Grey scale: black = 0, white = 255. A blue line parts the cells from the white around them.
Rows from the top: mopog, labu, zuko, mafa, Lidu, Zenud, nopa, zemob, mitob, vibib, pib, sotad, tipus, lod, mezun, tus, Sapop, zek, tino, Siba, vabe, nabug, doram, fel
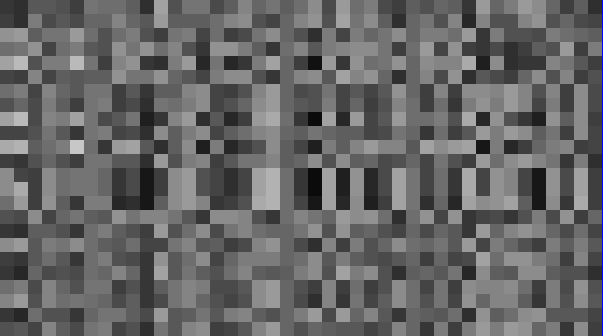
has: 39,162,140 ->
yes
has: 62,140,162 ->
no
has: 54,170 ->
yes
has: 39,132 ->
yes
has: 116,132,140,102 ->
no

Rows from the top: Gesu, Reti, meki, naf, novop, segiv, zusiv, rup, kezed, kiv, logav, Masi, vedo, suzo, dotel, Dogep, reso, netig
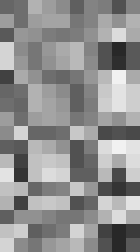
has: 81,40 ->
yes
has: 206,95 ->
yes

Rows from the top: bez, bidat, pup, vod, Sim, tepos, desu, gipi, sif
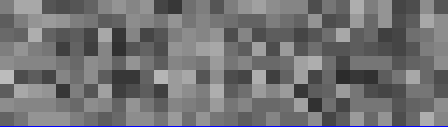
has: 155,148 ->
yes
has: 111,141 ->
yes
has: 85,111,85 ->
yes
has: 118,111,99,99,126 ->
yes
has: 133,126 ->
yes

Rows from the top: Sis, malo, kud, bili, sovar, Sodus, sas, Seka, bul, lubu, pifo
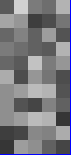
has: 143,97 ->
yes
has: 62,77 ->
yes

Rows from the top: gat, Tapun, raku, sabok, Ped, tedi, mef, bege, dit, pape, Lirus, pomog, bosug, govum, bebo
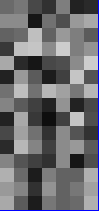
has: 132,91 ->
yes
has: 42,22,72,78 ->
yes

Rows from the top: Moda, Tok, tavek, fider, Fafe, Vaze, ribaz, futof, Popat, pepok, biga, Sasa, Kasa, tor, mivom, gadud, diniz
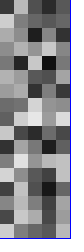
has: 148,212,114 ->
no
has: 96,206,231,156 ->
yes
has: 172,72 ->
yes
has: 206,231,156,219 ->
yes
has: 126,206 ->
no
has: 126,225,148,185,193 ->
yes

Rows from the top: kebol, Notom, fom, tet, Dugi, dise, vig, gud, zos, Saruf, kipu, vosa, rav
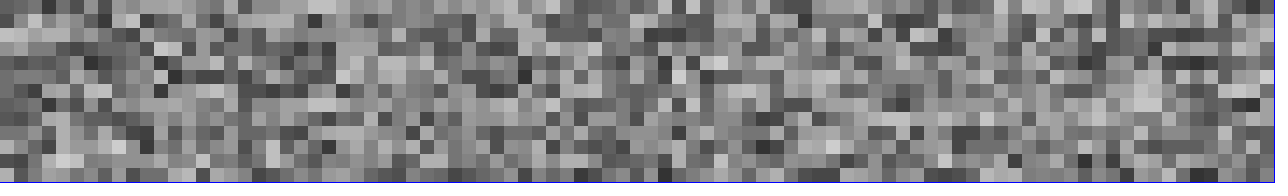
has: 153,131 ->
yes
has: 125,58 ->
yes

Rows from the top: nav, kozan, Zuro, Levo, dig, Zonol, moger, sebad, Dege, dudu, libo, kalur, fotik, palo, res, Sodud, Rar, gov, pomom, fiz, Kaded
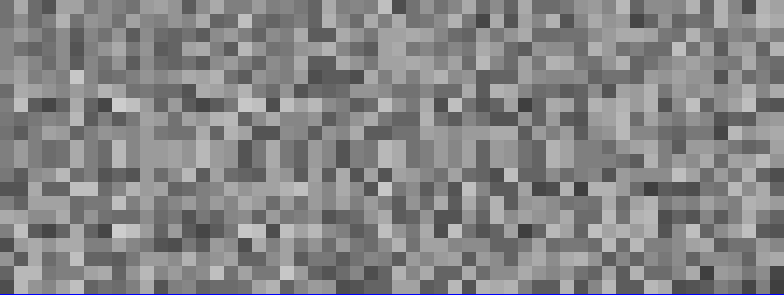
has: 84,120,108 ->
no
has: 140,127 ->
yes
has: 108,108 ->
yes
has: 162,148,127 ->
no
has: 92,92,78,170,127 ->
yes
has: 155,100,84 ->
yes

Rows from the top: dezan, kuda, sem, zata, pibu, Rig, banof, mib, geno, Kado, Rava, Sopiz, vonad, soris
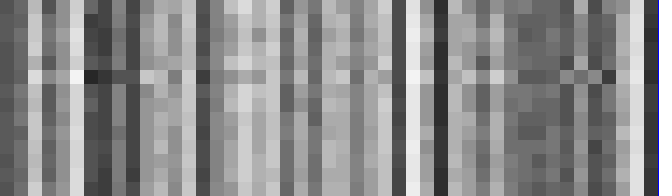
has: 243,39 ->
yes
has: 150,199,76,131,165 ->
yes
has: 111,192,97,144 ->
yes
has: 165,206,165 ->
yes

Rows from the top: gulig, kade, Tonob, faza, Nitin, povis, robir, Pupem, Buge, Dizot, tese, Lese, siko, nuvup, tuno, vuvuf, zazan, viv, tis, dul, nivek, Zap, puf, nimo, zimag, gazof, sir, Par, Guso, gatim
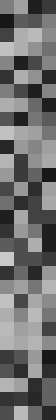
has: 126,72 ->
yes
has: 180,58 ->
yes

